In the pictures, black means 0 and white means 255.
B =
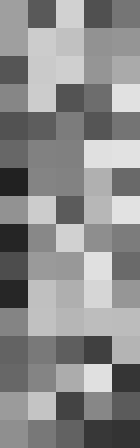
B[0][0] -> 159
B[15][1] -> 120
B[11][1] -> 193
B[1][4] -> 149
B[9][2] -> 152
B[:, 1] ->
[89, 204, 202, 204, 93, 129, 132, 204, 136, 154, 192, 193, 121, 132, 196, 120]
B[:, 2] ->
[209, 193, 207, 83, 124, 128, 130, 91, 209, 152, 175, 182, 94, 172, 67, 98]
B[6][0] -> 33
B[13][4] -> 53
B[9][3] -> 224
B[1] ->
[159, 204, 193, 146, 149]
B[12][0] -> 99
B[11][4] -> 188
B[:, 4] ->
[117, 149, 170, 225, 116, 226, 105, 226, 124, 106, 150, 188, 180, 53, 91, 51]
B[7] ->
[146, 204, 91, 183, 226]
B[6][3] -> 176

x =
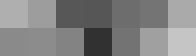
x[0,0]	175
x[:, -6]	[157, 140]
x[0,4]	109
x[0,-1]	170

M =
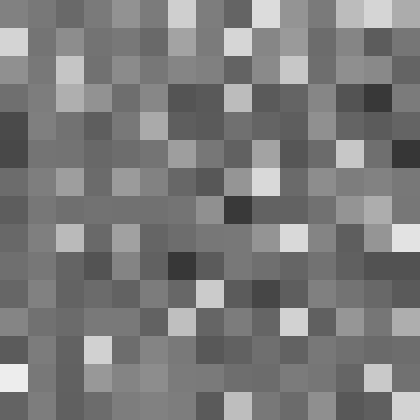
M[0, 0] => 129
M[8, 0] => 104
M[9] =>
[111, 119, 100, 83, 132, 97, 55, 91, 120, 111, 101, 114, 96, 82, 82]
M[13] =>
[237, 120, 97, 152, 132, 141, 123, 122, 110, 108, 123, 118, 101, 201, 113]
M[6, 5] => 130
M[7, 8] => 57
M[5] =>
[72, 116, 115, 104, 109, 116, 158, 119, 97, 163, 86, 107, 199, 111, 54]
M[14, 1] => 125
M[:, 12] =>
[188, 133, 143, 83, 100, 199, 125, 148, 94, 96, 115, 150, 112, 101, 88]
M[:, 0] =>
[129, 212, 144, 111, 74, 72, 108, 93, 104, 111, 102, 133, 91, 237, 99]
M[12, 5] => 132
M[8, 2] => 186
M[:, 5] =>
[123, 105, 119, 135, 170, 116, 130, 113, 101, 97, 124, 98, 132, 141, 129]
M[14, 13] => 95
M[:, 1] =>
[120, 116, 120, 125, 127, 116, 126, 119, 127, 119, 129, 113, 124, 120, 125]
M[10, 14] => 90
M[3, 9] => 90
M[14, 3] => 108
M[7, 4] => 113
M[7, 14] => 119
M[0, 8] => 100
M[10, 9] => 70
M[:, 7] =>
[125, 123, 128, 89, 90, 119, 87, 144, 119, 91, 203, 101, 88, 122, 90]
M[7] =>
[93, 119, 111, 114, 113, 113, 116, 144, 57, 98, 98, 113, 148, 173, 119]
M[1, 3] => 115
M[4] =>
[74, 127, 114, 94, 120, 170, 94, 90, 112, 100, 94, 144, 100, 91, 100]

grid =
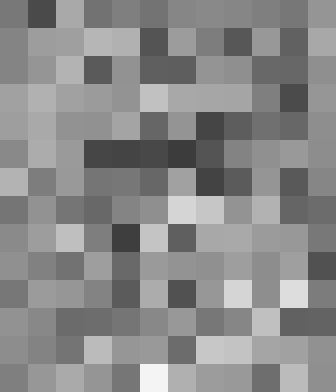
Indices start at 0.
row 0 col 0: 120
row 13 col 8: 153
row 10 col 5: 172
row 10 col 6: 81
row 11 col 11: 99
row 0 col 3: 114
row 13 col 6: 176
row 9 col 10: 159
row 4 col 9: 112
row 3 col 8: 165
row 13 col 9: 110
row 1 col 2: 159
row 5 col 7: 84
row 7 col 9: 178
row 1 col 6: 156
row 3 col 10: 75
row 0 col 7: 137
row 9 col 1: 129
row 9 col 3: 158
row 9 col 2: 114
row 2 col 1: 149
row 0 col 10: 119
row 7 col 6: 213
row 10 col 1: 155
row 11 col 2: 107
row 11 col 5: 136
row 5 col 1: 172
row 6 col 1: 125
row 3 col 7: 166
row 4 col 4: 164
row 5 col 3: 70
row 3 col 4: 147
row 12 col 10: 161

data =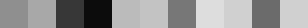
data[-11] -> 143
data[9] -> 107
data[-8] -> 12
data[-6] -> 195

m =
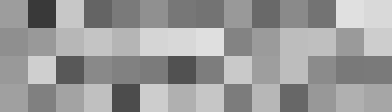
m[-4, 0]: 157
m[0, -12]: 199
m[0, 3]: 100
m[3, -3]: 152
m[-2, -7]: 125
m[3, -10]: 76
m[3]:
[160, 128, 163, 192, 76, 205, 176, 198, 124, 183, 103, 152, 176, 166]
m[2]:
[153, 207, 88, 137, 129, 123, 81, 125, 201, 158, 189, 139, 121, 122]
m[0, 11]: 115
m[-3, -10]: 181
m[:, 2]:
[199, 183, 88, 163]
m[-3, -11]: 196
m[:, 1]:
[57, 153, 207, 128]

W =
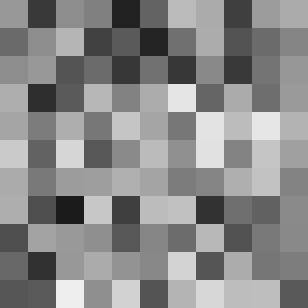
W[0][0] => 152
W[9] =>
[104, 49, 152, 171, 147, 136, 211, 85, 172, 118, 125]
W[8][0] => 78
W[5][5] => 187
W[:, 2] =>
[141, 181, 84, 90, 174, 214, 156, 27, 153, 152, 238]
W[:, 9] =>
[156, 107, 116, 110, 230, 197, 194, 97, 121, 118, 190]
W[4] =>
[165, 124, 174, 119, 197, 165, 119, 227, 188, 230, 179]
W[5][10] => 160
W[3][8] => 171
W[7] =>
[174, 78, 27, 199, 63, 188, 193, 50, 111, 97, 138]
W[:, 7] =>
[171, 172, 137, 101, 227, 225, 132, 50, 184, 85, 215]
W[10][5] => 84
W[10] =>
[86, 90, 238, 143, 210, 84, 180, 215, 189, 190, 89]
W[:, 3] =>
[128, 65, 107, 183, 119, 87, 158, 199, 143, 171, 143]
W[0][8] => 63
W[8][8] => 82
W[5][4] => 138
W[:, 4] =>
[33, 90, 55, 130, 197, 138, 176, 63, 87, 147, 210]
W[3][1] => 46
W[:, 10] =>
[171, 132, 151, 154, 179, 160, 131, 138, 137, 125, 89]
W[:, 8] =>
[63, 83, 57, 171, 188, 131, 175, 111, 82, 172, 189]
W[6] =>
[171, 121, 156, 158, 176, 164, 123, 132, 175, 194, 131]
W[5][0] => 202

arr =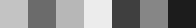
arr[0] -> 195
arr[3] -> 236
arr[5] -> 134

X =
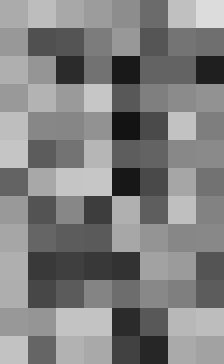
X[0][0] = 171
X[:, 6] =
[192, 116, 99, 139, 194, 136, 166, 191, 135, 155, 127, 184, 170]
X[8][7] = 136
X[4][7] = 126
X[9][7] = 84
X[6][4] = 23
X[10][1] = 71
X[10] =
[174, 71, 91, 132, 109, 136, 127, 92]
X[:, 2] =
[168, 84, 43, 154, 134, 115, 197, 135, 92, 63, 91, 195, 178]
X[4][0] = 190
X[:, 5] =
[107, 85, 99, 127, 74, 99, 73, 94, 148, 162, 136, 88, 38]
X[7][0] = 153
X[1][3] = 124
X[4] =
[190, 135, 134, 146, 19, 74, 194, 126]
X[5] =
[197, 92, 115, 182, 93, 99, 136, 138]
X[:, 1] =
[189, 80, 149, 179, 135, 92, 168, 83, 101, 57, 71, 149, 101]
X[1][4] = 152
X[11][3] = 195
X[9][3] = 56
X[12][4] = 65
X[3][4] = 88

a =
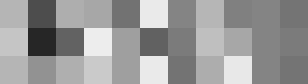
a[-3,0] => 181
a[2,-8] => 202
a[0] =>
[181, 77, 174, 167, 114, 234, 132, 182, 128, 132, 116]
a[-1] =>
[181, 146, 175, 202, 159, 234, 115, 173, 232, 132, 116]
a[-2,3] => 237
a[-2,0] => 197
